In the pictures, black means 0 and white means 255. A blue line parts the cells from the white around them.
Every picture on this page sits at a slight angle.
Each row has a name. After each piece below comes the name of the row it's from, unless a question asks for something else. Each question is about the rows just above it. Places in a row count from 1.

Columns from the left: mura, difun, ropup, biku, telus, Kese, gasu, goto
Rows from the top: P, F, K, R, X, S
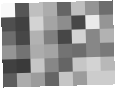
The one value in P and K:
[109]
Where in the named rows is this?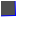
F, 1
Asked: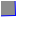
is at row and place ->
F, 5
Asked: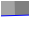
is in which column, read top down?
biku

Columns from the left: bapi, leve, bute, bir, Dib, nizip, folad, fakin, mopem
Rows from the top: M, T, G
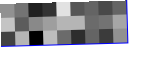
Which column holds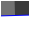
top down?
fakin
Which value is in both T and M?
[115]
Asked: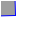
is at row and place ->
T, 4
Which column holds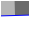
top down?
Dib
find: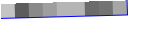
T

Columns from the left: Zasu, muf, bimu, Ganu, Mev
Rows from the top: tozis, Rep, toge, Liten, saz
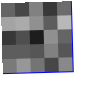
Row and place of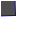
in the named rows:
toge, 2
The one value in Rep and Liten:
[93]

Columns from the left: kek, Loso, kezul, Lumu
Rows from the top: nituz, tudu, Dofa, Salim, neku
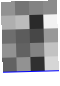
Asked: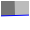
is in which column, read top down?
Loso
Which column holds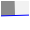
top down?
Lumu
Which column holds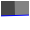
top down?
kezul
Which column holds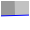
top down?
Lumu
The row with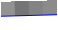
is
nituz
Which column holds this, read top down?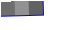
kek

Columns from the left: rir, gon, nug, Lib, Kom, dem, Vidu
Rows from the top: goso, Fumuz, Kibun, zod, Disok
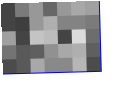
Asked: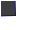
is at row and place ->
Fumuz, 2
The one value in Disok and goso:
[168]
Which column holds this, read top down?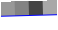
Kom
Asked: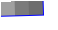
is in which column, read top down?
Vidu
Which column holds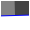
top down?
Kom

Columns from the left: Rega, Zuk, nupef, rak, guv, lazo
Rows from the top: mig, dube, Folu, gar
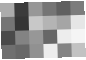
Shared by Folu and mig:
[151]
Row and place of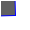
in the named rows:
mig, 5
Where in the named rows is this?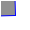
gar, 3

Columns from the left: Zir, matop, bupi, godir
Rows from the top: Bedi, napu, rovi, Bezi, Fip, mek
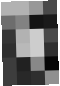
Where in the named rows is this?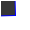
rovi, 1
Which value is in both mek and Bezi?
[47]
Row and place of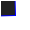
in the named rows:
Fip, 2
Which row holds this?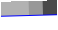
Bedi
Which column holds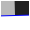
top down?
matop
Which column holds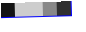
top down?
bupi
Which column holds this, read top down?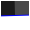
godir

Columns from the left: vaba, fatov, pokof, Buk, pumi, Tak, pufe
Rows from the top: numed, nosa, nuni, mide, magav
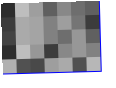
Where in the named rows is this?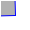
magav, 1
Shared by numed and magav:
[158]
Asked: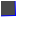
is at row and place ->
magav, 3
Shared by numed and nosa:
[158]
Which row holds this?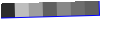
numed

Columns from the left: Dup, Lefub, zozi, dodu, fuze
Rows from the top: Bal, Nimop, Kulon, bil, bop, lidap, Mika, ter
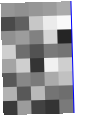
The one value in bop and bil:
[207]
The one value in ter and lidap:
[122]
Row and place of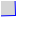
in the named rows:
Kulon, 4

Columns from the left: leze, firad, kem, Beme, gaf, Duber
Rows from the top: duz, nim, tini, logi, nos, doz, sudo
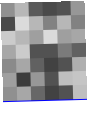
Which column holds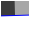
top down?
firad
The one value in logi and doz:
[82]
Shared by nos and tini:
[167]
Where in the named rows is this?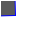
duz, 3

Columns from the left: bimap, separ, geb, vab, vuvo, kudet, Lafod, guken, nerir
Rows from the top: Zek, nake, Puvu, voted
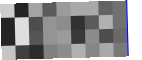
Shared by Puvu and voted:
[140]
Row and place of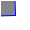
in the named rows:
voted, 7
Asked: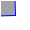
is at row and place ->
Zek, 3
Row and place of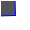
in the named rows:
Puvu, 3

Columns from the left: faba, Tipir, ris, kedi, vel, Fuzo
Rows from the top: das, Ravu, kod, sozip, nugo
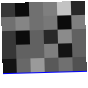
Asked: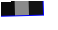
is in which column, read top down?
vel
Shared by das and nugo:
[112]
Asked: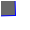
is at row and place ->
nugo, 2
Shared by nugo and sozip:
[19]

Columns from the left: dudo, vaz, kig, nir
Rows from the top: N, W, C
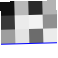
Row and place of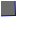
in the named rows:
C, 3
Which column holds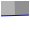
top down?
nir
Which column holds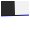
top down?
kig
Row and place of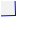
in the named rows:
W, 3
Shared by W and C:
[235]
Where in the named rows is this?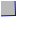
N, 2

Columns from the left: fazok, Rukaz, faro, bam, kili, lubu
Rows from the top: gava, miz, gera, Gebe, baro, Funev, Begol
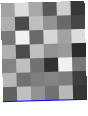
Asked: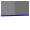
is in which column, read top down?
bam
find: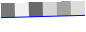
gera
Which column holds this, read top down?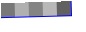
fazok
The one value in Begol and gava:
[55]

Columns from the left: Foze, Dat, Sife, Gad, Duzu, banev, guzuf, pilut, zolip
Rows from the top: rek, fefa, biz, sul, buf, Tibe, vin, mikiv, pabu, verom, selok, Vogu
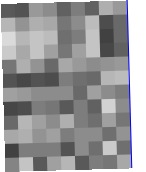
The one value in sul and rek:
[97]
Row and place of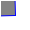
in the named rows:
Vogu, 1
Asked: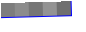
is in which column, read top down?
zolip

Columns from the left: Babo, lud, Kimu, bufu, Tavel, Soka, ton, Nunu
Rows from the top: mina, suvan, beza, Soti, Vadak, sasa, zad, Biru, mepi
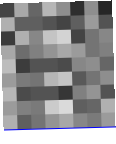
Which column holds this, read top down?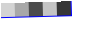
Tavel
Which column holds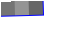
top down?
ton
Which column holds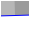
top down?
Babo
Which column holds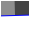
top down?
Tavel
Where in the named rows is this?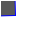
sasa, 6
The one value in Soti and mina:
[168]

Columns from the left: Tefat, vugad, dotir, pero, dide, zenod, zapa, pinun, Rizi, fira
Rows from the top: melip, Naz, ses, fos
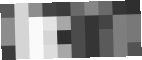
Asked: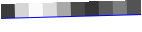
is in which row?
fos
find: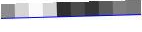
ses
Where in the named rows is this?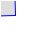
fos, 4
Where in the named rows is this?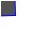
fos, 10

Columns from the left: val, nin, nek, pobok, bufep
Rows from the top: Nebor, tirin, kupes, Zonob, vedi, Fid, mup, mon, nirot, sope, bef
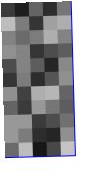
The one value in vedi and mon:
[93]
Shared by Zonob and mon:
[93]
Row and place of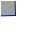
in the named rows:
tirin, 4
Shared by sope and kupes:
[124]
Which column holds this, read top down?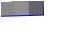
bufep
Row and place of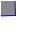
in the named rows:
vedi, 5
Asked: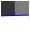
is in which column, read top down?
nek

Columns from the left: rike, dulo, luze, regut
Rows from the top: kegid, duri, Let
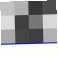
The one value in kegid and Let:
[177]
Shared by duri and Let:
[63]
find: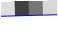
duri
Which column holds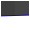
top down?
dulo

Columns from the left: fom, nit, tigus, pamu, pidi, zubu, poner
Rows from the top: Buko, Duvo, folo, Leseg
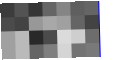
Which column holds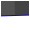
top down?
nit
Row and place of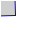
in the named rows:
folo, 6
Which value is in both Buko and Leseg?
[101]
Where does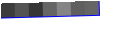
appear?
Buko
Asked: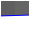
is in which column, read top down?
zubu
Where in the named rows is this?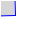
Leseg, 5

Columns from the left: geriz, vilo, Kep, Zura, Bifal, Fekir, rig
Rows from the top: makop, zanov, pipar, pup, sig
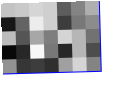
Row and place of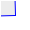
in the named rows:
zanov, 3
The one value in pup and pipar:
[182]
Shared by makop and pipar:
[213]

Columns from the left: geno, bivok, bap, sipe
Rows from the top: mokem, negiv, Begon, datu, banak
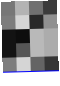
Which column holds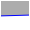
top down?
sipe

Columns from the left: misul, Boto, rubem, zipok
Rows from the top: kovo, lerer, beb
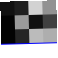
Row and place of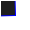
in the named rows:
kovo, 2
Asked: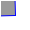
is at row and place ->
lerer, 2
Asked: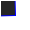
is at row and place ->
beb, 2
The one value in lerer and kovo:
[17]
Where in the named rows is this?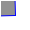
kovo, 4
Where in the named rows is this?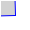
kovo, 3
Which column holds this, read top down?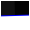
misul

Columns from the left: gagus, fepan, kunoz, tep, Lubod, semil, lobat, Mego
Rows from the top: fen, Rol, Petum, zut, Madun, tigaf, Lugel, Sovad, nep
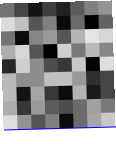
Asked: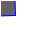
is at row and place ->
Rol, 8
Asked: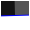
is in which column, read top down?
kunoz
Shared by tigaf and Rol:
[192]

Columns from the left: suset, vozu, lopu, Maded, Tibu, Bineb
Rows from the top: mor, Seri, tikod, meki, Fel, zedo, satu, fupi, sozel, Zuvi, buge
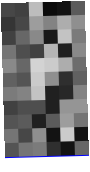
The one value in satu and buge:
[123]
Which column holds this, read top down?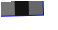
Bineb
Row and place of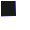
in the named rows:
tikod, 4
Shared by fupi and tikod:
[65]
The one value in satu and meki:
[32]
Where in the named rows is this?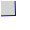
Fel, 3

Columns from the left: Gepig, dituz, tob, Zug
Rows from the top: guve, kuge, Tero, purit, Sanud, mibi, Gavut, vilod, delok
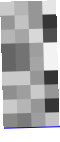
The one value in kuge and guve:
[150]
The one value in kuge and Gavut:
[150]
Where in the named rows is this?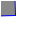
delok, 1

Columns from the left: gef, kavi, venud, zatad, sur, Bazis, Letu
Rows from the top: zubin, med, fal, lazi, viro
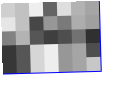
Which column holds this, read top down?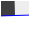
zatad
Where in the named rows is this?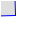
zubin, 5

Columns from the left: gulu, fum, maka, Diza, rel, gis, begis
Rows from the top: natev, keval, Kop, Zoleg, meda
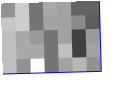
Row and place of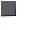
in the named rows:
keval, 7
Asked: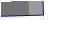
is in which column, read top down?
maka
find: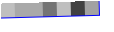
Zoleg
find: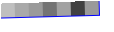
Kop
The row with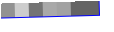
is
natev

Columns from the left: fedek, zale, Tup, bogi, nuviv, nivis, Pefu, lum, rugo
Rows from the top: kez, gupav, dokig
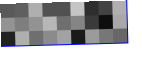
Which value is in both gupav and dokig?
[111]
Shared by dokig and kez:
[175]
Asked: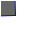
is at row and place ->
dokig, 9

